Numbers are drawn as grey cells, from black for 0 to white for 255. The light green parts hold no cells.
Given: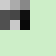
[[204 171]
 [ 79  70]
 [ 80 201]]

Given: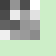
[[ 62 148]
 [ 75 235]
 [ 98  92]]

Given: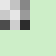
[[231 195]
 [201 230]
 [ 76 206]]

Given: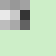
[[165 152]
 [233 202]
 [189 169]]

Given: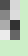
[[ 78 215]
 [134 220]
 [172  49]]

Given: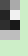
[[ 77 170]
 [ 36 241]
 [ 46  24]]

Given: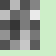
[[ 69 184]
 [190 101]
 [ 82  53]]

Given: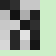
[[ 32  47]
 [187  18]
 [200 206]]

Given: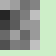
[[175 158]
 [ 37  94]
 [ 60  91]]
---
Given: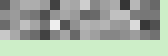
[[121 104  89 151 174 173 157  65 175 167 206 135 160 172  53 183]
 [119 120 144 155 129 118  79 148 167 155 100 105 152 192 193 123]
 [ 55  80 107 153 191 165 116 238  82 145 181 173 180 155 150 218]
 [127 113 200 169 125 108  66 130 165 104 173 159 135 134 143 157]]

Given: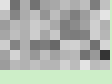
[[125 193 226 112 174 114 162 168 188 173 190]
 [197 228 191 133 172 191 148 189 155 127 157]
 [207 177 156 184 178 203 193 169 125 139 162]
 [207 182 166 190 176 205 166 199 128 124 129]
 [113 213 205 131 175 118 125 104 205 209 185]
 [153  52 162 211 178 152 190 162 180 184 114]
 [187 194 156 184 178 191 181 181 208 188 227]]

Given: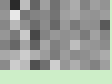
[[159 147 137  42 189 100 160 113 151 172 131]
 [147 157 149 232 118 131 136 116 160 167 150]
 [143  89 135 184 143 108 140 104 153 122 145]
 [161 133 150 122 201  71 132 151 144 150 123]
 [149 140 129 103 164  98 166 128 144 189 153]
 [155 171 168 176 204 175 156 124 156 139 143]
 [130 158 138 204 187  80 112 206 150 174 147]]

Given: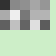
[[166 150  49 137 144]
 [179 180 171 238 120]
 [223  92  96 192 100]]

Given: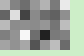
[[122 234 181 131 110 151 179]
 [ 97 143 100 222  67 138 108]
 [117 189 186 140 143 139 150]
 [122 129 127 147 247 110  33]
 [189 107 163 146 167  84 149]]

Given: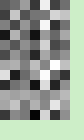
[[ 65 111  91 110 157  55 239]
 [212 196  62 198  82 117 120]
 [ 49 114 128  71 150  91 246]
 [104 168  22 179 103  18 154]
 [ 72 100 125  86 143 105 210]
 [114 146  74 148 110  38 167]
 [254 192 167 176 128 190 133]
 [106  51 223  28 107 156 251]
 [ 35 144  42 114 133  18 220]
 [157 185 171 161 171 158 131]
 [229 161 166 195 120 177 136]
 [ 51 143  56 137 121   5 212]]

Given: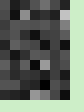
[[ 73  35  81  29  48  82 111]
 [ 32 194  74  17 141  37  49]
 [ 69 127  60  85  83  80  86]
 [ 66  91  70  82  47  16  63]
 [ 66  16  35  95  78  70  17]
 [ 58  83  63  21  48  88  83]
 [ 61  76  94  47  94  10 154]
 [ 62  25  69  43  55  50  30]
 [ 79  57  83  82  44  36   1]
 [ 70  13  42  35  26 150 119]]
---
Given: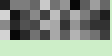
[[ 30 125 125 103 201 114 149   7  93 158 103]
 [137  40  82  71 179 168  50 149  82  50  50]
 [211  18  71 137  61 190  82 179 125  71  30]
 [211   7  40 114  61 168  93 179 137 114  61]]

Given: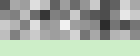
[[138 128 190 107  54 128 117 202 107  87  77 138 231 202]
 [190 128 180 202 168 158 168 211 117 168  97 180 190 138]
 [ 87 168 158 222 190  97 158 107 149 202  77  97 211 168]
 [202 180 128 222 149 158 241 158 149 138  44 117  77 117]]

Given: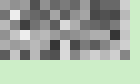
[[145 197 237 174 185 156 133 145 156 174 174  53 197]
 [174 156 165 185 165  53 217  72 123  92 133 174 207]
 [165 145 156  81 145 104 123 104 156  81 104 104 207]
 [114 237 123 104  92 165  92 145 165  72  81  72 185]
 [ 92 197  81 185  92  81 217 133 185 207 185 207 133]
 [185 133  63 114 145  92 217 174 114 104  92 123 207]]

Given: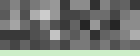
[[131 164 109  80 131  80  57  99  37 152  69  37 140 140]
 [ 90  69  99  69  80  99  69 121 121  90 121  80 109  99]
 [ 99 131  90 121 140 152  57 140 140  48 131  90  99  57]
 [ 90 152  80 173 204 152  69  69  80 109 109  69 121 140]
 [ 57  57  57  80  90 195 109  90 121  48  99 109 131 173]]

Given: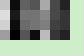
[[221  25 116 116 135  73  53]
 [209  13 107 116 126  64  53]
 [197  13  97  85 169  73  34]
 [158   2  85  13 187  53  34]]

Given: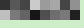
[[191 121 100  22  79 110 121  32]
 [ 50  88  69 203 155 167  69 145]]

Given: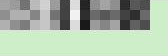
[[143 176 176 133 198 115  66 241  46 106  88 106  66  46 106]
 [176 143 124 186 198 155  57 220  25 155 133 164  46  97  78]
 [164 155 115 186 209 155  66 220  37 143 164 143  46  88  78]]

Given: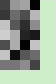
[[ 66 151 163   3]
 [118 118 140  66]
 [195  15  87 107]
 [ 55 107  78 183]
 [195  87  45 140]
 [206 173  35  25]
 [ 78 173   3 195]]
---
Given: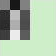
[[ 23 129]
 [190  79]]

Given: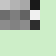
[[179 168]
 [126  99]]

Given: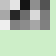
[[228  20]
 [ 38 109]]

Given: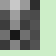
[[200 154]
 [159  80]]

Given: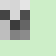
[[214 229]
 [215  77]]

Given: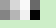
[[215 249]
 [181 241]]

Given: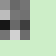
[[105 116]
 [118 113]]

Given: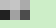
[[197 171]
 [161  76]]

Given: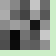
[[135  83]
 [ 99  67]]
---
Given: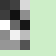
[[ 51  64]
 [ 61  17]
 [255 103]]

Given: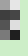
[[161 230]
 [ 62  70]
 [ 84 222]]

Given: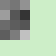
[[129 118]
 [157  86]
 [107  93]]

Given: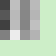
[[ 68 191]
 [ 87 185]
 [ 64 188]]

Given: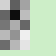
[[210  95]
 [101  13]
 [118 173]]

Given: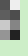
[[ 83 238]
 [ 94  77]
 [201 133]]

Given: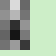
[[130 218]
 [145 182]
 [117  47]]
